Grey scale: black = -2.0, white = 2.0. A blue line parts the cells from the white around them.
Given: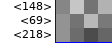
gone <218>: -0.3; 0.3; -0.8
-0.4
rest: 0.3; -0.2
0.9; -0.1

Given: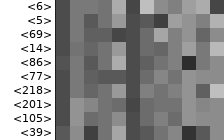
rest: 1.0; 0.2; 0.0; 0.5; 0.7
-0.9
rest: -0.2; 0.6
-0.8; -0.6; -0.2; 0.1; -1.2; -0.6; 0.2
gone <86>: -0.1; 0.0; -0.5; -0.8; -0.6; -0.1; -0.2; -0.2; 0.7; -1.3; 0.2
-0.7

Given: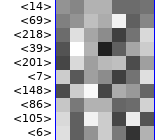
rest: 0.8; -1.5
-0.5; 0.6; 1.2
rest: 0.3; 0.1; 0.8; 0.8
-0.3; -0.3; -0.2
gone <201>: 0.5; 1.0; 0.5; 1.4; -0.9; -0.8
0.9
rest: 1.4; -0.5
1.8; 1.2; -0.9; 1.7; -0.7
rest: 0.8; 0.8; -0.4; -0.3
1.3
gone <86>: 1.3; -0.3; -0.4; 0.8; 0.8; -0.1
1.1
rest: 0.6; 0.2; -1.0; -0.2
1.4

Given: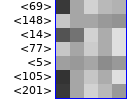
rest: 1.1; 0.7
1.5
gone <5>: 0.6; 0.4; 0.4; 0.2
0.5
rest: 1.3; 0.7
1.5
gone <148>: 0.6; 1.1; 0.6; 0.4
0.3
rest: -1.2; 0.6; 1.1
0.7; 1.5

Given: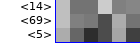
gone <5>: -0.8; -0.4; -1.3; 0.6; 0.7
-1.0
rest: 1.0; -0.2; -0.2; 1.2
0.0; 0.1
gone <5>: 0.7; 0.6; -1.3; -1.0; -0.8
-0.4
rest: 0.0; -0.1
-0.8; 0.7; -0.2
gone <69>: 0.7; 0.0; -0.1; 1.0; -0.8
-0.2
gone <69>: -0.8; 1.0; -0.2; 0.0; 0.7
-0.1

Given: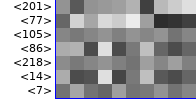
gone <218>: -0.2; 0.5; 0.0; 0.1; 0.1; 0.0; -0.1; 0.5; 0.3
0.2
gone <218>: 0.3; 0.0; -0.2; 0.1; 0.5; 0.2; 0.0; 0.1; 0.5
-0.1
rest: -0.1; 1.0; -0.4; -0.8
-0.4
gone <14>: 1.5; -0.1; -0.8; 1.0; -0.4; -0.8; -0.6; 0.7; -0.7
-0.9
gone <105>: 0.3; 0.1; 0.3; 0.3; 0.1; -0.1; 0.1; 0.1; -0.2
0.0
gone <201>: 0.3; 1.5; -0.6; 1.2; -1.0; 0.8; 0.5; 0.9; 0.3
0.4
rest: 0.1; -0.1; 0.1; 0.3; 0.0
0.3; 0.1; 0.3; -0.2; 0.1

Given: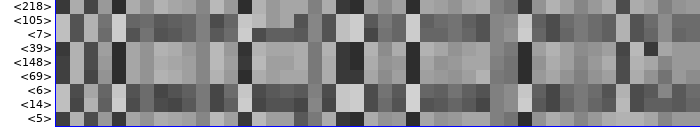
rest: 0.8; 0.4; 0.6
0.6; 0.0; 0.7; -1.1; -1.3; 0.5; 0.2; 0.5; -1.3; 0.6; 0.5; 0.3; 0.6; 0.7; 0.0; -0.2; -1.1; 0.3; 0.8; 0.5; 0.1; 0.4; 0.7; -0.8; 0.7; 0.5; 0.0; 0.3; 0.4
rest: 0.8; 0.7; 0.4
0.1; 0.9; 0.4; -1.2; 0.8; 0.6; 0.6; 0.7; -0.1; 0.8; -1.1; -1.3; 0.8; 0.2; 0.7; -1.3; 0.8; 0.6; 0.3; 0.5; 0.6; 0.1; -0.1; -1.3; 0.5; 0.8; 0.5; 0.2; 0.3; 0.5; -0.9; 0.9; -1.1; 0.6; 0.4; 0.4
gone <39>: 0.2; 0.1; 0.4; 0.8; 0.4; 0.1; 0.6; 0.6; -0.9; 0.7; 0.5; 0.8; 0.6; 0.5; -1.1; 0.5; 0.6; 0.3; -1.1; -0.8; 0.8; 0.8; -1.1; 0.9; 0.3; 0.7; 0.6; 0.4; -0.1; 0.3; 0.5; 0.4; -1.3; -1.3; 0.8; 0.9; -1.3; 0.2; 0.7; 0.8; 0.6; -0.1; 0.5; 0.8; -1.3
-1.2

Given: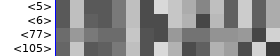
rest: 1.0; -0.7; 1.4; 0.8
-0.8; -0.5; 0.8; 0.5; -0.8; 1.3; -1.1
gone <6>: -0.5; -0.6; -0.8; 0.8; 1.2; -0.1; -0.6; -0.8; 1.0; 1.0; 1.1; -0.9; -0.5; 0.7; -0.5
0.9
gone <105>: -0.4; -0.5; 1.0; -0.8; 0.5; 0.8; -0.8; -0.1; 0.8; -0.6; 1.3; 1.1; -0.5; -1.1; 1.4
-0.7
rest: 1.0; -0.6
-0.6; -0.1; 1.0; -0.8; 1.4; 1.1; 0.7; 0.1; 1.0; -0.5; 1.2; -0.5; 0.7
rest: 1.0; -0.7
1.4; 0.8; -0.8; -0.5; 0.8; 0.5; -0.8; 1.3; -1.1
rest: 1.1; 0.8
-0.9; 0.9; -0.5; 1.2; -0.5; 0.7

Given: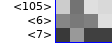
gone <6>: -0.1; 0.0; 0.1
1.5
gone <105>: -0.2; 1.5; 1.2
1.4
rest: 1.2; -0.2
1.5; 1.4
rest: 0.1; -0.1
0.0; 1.5
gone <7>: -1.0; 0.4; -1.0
-1.1
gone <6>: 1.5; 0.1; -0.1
0.0
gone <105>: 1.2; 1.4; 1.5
-0.2

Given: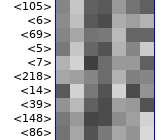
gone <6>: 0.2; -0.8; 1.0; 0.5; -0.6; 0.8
0.7
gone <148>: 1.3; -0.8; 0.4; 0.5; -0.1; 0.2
-0.9
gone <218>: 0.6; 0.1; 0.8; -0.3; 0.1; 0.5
0.0
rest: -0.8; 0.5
0.4; -0.7

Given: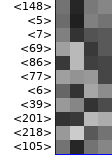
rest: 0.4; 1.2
-0.6; -0.2
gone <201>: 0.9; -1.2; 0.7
-1.1
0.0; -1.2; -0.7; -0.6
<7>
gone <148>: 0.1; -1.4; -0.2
-0.1
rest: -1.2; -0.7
-0.6
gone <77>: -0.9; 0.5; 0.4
0.3
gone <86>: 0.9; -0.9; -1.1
-1.0

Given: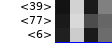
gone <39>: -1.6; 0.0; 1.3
-1.7
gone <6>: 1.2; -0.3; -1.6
-1.5
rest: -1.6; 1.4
-0.8; -0.4
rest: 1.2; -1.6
-0.3
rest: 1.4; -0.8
-0.4
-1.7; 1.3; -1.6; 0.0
<39>
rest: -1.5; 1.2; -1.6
-0.3

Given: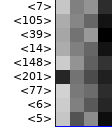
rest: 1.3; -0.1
-0.3; -1.3
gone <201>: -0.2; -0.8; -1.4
-1.5
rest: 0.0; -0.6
-1.4
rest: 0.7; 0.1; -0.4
-1.7
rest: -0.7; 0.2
-1.8
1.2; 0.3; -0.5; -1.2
<148>

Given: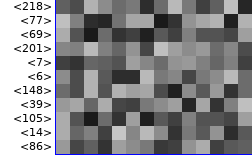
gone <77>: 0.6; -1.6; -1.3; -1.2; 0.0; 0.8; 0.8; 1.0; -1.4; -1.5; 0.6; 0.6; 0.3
-0.2
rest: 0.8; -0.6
-1.3; -1.3; 0.9; -0.1; 0.1; -0.9; -0.1; 0.2; 0.9; -0.3
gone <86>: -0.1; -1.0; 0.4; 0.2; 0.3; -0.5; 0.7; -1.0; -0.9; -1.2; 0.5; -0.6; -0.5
-1.1
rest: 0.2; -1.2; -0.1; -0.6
0.3; -1.3; -0.6

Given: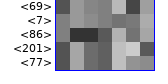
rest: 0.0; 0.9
-0.9; 0.5
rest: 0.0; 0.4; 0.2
0.0; -0.2; -0.1; 0.7
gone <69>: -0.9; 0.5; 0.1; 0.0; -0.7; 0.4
0.9
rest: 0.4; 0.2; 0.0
-0.2; -0.1; 0.7
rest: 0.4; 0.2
0.0; -0.2; -0.1; 0.7
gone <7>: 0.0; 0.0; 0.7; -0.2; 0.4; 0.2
-0.1

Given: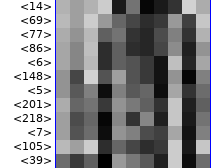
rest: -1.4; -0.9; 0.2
-1.5; 0.3
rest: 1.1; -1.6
-0.2
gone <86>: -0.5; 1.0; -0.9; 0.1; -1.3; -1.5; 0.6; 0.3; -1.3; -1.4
0.2
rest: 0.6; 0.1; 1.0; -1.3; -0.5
-1.3; -1.4; -0.9; 0.2; -1.5; 0.3
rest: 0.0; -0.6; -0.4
-1.8; 0.6; -1.2; -0.3

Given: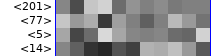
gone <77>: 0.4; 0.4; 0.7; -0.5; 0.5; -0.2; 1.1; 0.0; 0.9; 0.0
-1.1
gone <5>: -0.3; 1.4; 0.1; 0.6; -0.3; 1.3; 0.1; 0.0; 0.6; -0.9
-0.4
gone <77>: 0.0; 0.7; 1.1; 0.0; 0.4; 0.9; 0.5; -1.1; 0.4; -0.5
-0.2
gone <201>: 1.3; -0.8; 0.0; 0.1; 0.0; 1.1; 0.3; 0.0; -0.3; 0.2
-0.1
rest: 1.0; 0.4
-0.6
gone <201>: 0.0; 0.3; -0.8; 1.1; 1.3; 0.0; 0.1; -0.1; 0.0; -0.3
0.2

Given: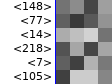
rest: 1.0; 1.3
-0.2
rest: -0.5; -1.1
-0.6; 0.3

